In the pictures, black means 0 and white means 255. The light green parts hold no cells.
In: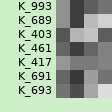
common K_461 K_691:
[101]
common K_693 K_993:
[115]
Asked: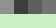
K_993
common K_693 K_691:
[115]
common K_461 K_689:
[62]

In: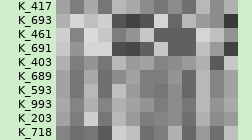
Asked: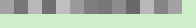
K_593
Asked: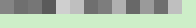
K_718
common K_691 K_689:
[148]
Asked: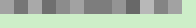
K_689
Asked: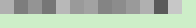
K_403
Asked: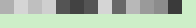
K_693

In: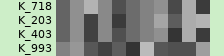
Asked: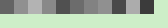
K_718
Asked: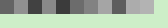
K_203
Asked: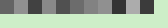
K_403

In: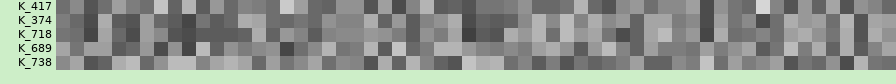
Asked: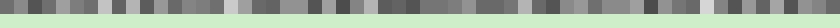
K_417
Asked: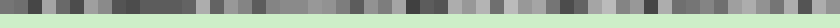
K_718

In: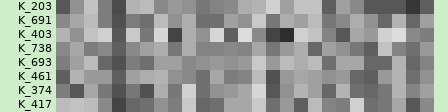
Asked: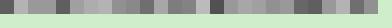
K_461
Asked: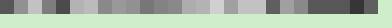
K_203
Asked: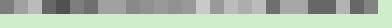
K_693

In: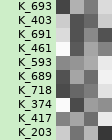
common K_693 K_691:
[219]
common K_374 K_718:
[75]
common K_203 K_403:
[204]

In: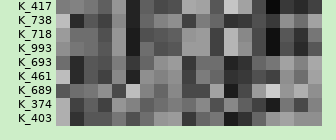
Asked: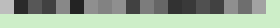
K_461
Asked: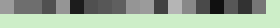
K_718
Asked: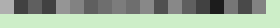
K_374
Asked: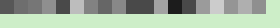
K_689

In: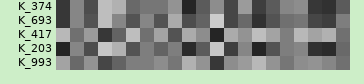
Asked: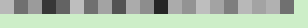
K_417
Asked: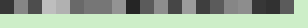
K_374
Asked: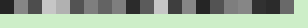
K_203
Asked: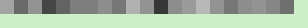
K_993

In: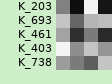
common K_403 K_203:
[244]
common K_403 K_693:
[196]
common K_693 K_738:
[196]
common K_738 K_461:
[123]

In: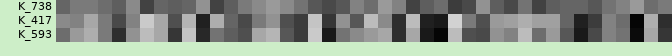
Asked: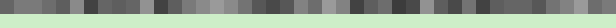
K_738
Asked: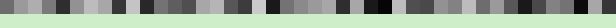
K_593

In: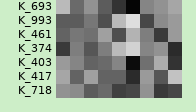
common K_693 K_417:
[166]
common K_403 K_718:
[106]
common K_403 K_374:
[133]
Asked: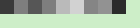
K_374

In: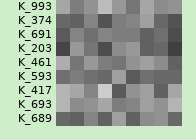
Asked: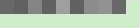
K_689
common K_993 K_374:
[125]
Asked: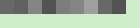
K_374
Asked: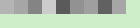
K_417
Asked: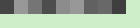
K_203

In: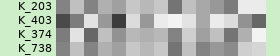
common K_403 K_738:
[152]
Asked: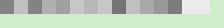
K_203

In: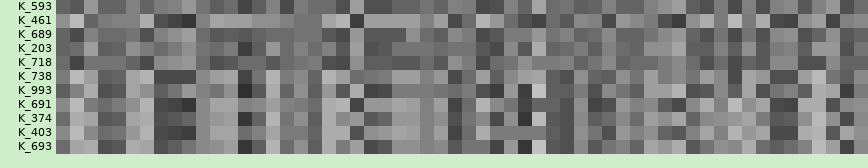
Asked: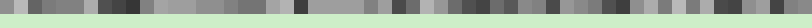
K_461
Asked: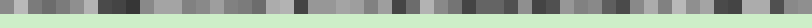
K_691
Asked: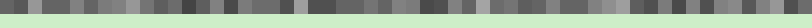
K_593
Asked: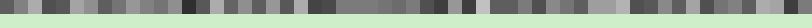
K_993
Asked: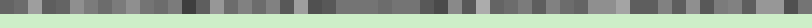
K_203

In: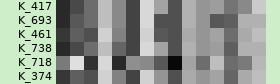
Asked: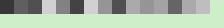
K_374
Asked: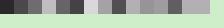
K_738
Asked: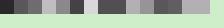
K_693

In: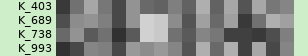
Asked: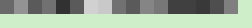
K_738
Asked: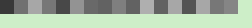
K_403
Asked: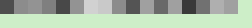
K_689
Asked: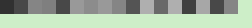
K_993

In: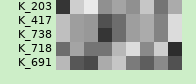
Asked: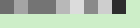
K_718
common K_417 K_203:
[171]

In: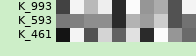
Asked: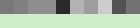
K_593
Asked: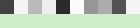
K_993
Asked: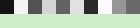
K_461

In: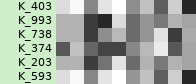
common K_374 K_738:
[185]
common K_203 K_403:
[227]
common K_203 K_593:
[227]
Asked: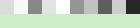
K_593
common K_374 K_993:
[164]

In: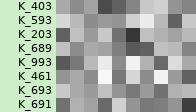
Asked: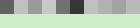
K_203
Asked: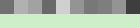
K_691
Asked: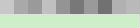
K_693

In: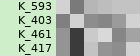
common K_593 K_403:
[210]
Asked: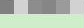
K_403
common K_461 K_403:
[134]
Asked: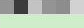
K_417

